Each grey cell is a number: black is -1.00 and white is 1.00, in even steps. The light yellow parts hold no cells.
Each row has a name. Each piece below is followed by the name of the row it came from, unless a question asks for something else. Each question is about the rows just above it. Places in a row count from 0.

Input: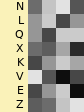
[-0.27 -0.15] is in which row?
Z
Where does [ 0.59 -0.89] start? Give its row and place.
E, 2
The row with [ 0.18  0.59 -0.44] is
L
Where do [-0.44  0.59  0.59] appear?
Q

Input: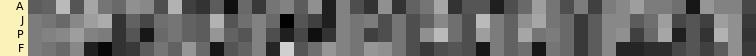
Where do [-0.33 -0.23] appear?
F
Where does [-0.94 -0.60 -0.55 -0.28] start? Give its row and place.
F, 5
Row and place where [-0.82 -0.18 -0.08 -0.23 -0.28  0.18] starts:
P, 8
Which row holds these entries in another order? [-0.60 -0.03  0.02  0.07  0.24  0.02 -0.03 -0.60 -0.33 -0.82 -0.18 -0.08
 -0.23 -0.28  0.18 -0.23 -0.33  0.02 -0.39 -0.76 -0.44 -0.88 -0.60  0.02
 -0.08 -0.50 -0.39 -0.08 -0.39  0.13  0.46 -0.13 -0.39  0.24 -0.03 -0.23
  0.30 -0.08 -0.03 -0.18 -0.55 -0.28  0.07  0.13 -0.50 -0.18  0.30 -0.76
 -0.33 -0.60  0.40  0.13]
P
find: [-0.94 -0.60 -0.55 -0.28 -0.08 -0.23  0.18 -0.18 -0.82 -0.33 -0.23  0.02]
F

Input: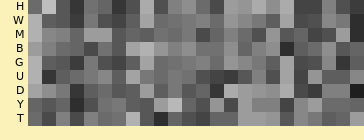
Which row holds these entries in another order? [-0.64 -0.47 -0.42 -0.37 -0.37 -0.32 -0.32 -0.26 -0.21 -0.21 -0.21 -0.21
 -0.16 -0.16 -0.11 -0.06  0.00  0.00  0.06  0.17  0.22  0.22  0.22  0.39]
M
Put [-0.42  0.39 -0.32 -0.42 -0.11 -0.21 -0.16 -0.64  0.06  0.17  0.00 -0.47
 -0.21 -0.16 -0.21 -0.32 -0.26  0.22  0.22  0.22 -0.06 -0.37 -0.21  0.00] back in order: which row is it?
T
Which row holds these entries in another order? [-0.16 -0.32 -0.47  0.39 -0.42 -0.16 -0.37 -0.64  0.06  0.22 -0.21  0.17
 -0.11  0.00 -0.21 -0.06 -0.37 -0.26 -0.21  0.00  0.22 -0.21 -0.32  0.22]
M
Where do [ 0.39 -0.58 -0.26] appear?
U
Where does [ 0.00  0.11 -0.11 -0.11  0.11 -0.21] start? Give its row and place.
B, 10
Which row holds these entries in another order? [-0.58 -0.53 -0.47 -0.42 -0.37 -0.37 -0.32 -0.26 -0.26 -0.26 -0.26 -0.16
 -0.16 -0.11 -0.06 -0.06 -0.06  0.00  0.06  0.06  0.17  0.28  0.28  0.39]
G

